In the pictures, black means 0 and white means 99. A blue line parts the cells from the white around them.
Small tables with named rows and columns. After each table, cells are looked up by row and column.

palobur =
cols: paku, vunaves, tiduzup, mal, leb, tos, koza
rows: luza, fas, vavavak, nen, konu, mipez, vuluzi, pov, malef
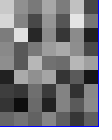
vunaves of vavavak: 87
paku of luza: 78
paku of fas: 83
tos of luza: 75
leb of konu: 42
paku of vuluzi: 24
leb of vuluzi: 51
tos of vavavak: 54
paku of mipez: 13
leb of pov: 51
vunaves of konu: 34
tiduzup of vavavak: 15
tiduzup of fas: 28
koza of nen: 28
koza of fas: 46
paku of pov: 20
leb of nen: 66
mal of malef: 52
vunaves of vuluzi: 21
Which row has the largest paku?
fas

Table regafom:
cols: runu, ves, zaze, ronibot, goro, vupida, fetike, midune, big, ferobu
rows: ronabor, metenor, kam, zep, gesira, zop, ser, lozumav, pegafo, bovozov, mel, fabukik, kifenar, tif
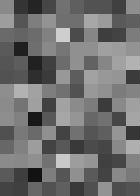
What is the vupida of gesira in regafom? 56
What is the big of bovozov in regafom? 58
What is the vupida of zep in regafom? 56
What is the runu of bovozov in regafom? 31
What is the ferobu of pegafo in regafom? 64
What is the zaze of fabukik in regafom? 56
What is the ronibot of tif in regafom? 32
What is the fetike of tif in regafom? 31
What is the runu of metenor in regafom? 61
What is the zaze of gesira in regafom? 13
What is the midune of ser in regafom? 56
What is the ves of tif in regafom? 25
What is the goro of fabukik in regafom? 78
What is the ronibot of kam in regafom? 50
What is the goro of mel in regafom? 34
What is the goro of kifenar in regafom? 33

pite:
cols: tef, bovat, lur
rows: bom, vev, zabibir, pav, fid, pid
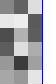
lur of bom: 86
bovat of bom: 38
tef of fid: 59
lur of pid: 89
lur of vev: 35
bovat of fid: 23
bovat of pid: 59
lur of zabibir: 36
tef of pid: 65
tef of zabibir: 30
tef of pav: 36
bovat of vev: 92

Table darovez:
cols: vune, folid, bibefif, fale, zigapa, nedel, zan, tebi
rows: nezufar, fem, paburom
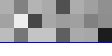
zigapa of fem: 61
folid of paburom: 46
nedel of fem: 62
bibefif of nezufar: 70
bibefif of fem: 27
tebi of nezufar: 56
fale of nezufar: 66
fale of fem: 65
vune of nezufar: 68
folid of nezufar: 50
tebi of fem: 55
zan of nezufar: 62
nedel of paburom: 66
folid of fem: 92
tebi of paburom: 11

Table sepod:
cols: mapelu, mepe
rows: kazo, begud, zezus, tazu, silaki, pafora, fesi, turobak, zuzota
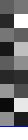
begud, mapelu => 15
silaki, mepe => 55
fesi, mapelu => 59
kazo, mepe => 46
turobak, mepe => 90
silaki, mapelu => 36
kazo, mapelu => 37
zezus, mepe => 37
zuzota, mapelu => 56
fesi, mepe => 30

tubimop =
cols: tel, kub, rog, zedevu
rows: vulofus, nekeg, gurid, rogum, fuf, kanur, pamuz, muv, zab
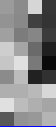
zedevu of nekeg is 20
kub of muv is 73
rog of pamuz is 72
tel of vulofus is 60
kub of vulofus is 54
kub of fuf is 87
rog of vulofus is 83
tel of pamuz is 68
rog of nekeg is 25
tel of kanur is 54
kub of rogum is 64
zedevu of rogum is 12
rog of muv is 68
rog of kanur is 13
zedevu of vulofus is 21
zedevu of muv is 64
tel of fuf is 77
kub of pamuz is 68
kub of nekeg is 53
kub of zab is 57
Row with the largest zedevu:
pamuz

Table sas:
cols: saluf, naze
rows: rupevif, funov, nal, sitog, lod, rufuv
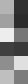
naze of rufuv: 48
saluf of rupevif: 70
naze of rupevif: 19
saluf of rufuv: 74
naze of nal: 46
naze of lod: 87
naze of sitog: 22
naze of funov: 17
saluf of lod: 55
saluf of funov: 62
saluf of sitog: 25
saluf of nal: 92

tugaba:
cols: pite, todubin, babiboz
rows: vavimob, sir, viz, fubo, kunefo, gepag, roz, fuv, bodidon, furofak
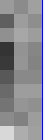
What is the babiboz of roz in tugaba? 61
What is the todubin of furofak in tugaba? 67
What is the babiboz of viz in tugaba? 61
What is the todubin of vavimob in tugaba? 54
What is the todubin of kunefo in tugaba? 58
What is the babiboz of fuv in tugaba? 56
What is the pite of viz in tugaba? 56
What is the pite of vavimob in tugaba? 60
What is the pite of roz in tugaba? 41
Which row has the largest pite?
furofak

